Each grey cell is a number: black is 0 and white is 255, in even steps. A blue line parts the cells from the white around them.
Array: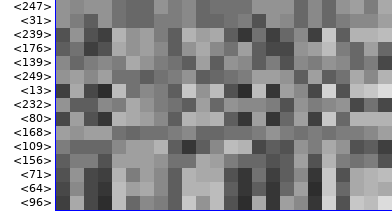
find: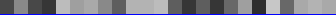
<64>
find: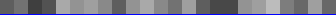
<176>
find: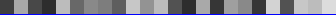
<96>
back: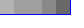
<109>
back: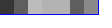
<64>

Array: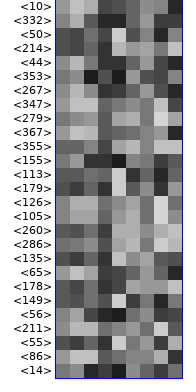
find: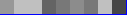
<347>
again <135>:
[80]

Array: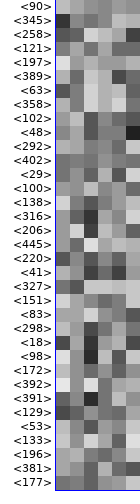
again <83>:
[166]
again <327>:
[199]
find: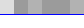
<197>

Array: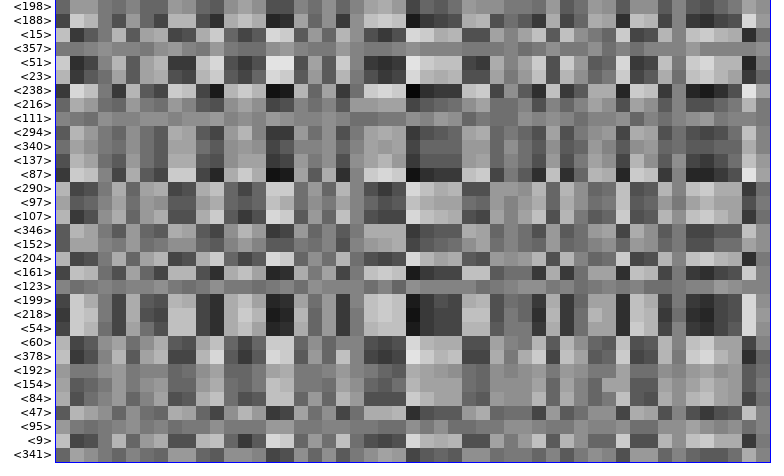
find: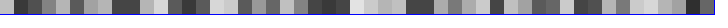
<378>
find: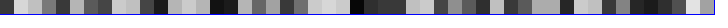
<238>
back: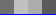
<84>
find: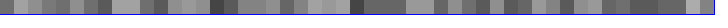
<340>

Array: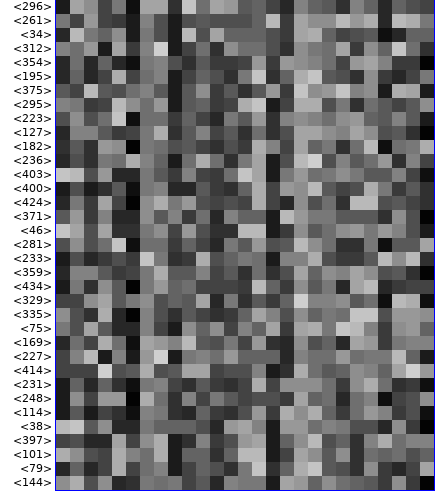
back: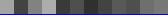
<182>
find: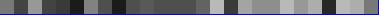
<261>
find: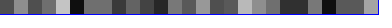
<281>

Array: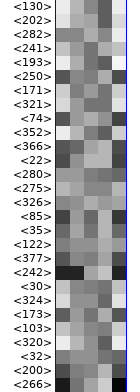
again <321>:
[116]
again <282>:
[135]
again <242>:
[35]
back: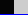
<266>
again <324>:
[145]

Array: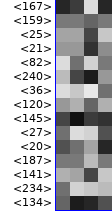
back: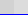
<27>
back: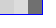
<27>
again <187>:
[121]
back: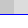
<36>
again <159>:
[121]
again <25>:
[164]

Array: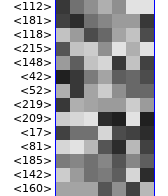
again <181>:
[155]
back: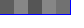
<185>
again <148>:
[194]
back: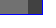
<17>
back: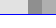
<112>
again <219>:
[155]

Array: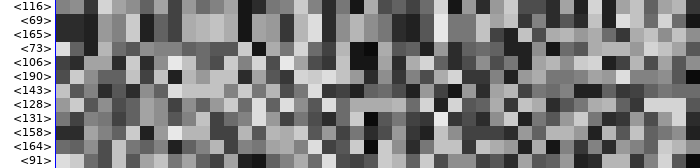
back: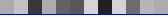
<128>
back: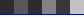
<69>

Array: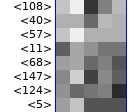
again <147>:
[137]
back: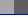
<11>
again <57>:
[176]
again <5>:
[84]
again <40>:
[176]
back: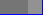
<11>

